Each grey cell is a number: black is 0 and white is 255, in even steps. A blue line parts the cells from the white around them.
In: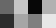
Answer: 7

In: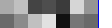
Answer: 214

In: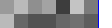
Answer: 196

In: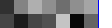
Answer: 143

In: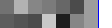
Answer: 75

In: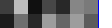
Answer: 134

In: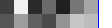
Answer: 118

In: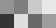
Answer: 201

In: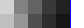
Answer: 57
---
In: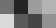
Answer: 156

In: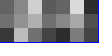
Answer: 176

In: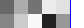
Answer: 115

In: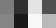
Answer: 227

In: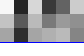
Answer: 186

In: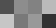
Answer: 130

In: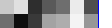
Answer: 46
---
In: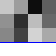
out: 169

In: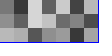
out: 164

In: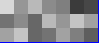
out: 94

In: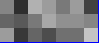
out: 196

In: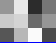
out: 75

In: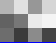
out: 68
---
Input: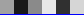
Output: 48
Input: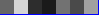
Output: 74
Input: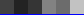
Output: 108
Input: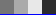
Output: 232
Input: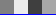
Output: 63
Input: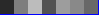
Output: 137
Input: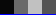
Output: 193
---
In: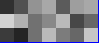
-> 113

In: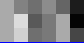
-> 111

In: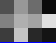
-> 40

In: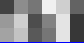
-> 89

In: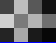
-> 26

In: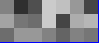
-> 152
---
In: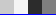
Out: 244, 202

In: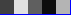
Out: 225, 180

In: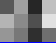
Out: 225, 192

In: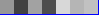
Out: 216, 193

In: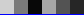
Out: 208, 166

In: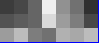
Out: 239, 218

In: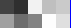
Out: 253, 242
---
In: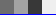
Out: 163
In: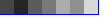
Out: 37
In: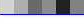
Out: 174
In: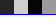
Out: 206
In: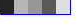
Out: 183
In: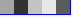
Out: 50
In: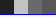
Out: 195
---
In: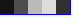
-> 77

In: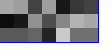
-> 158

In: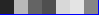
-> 184

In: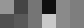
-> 68

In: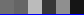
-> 101

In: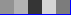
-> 179

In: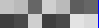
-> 186

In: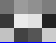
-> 155
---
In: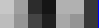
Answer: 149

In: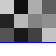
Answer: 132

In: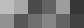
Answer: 99

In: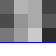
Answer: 170

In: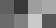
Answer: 202

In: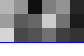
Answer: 114
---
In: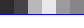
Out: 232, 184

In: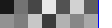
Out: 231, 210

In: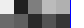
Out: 238, 187

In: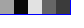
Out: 226, 163

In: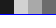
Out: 210, 169

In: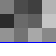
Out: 197, 179

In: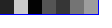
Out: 202, 157
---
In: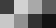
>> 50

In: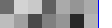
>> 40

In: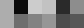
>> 76

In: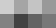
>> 99

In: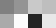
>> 36

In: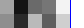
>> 94

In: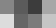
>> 123

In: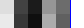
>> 172
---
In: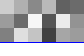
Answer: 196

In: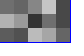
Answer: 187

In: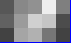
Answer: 177

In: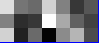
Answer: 106

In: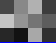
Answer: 168

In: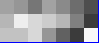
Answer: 216

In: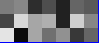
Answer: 166

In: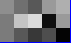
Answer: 56
